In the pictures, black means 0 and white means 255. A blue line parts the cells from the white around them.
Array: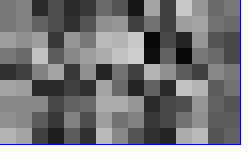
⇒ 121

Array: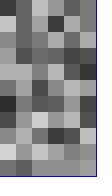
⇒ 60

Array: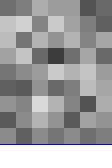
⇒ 112

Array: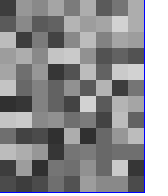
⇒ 61

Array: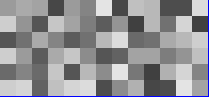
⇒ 155

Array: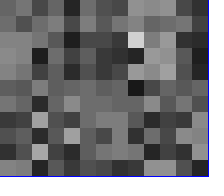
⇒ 101

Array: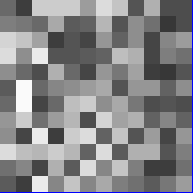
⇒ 105
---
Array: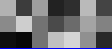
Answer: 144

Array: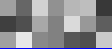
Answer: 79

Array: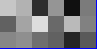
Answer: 37

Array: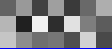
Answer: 210

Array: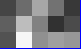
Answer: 159

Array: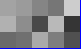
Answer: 126
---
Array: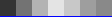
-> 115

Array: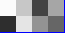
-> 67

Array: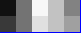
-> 57

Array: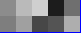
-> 71

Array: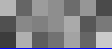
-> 74

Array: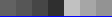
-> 70
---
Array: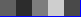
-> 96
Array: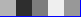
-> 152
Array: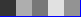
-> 147
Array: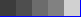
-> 108
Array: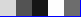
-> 109
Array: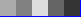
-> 129
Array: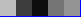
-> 117
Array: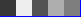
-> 126
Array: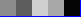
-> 140
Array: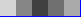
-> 134
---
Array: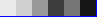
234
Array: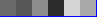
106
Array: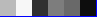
186
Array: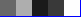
104
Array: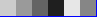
204
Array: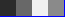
43
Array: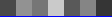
73
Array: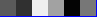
90
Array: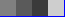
128
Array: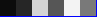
12
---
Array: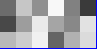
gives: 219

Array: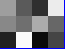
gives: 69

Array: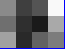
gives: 124

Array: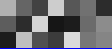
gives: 133

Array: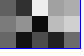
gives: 109

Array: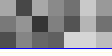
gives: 188

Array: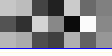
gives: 151
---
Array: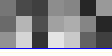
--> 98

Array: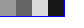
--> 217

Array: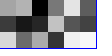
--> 240

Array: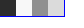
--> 144

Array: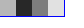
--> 125

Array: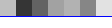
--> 134
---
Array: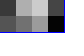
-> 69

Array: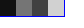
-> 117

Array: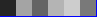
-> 121

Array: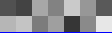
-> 81

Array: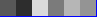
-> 123

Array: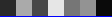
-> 71

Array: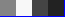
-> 132

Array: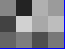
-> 78
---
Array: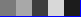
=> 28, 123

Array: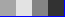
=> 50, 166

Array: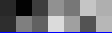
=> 175, 46

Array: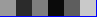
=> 201, 154

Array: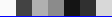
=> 216, 250

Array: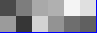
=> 224, 155

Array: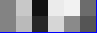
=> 108, 131

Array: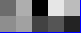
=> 188, 142

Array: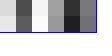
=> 121, 232

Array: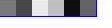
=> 99, 121
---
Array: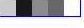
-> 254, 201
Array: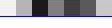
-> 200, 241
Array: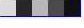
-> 17, 218
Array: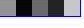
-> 199, 146
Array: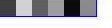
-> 138, 62
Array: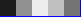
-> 115, 29
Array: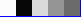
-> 107, 251
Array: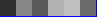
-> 106, 48
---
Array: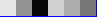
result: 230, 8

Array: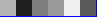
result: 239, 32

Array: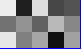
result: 237, 16

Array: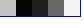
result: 243, 4

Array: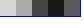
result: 213, 24

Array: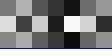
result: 249, 12

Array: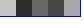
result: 196, 44

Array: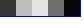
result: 228, 9

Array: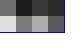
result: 221, 28

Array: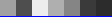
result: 237, 44
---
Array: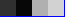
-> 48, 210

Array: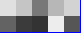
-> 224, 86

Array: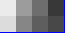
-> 235, 72

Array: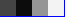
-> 68, 243

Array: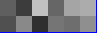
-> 95, 143

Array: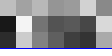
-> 190, 170

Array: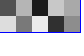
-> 82, 141

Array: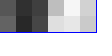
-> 86, 202
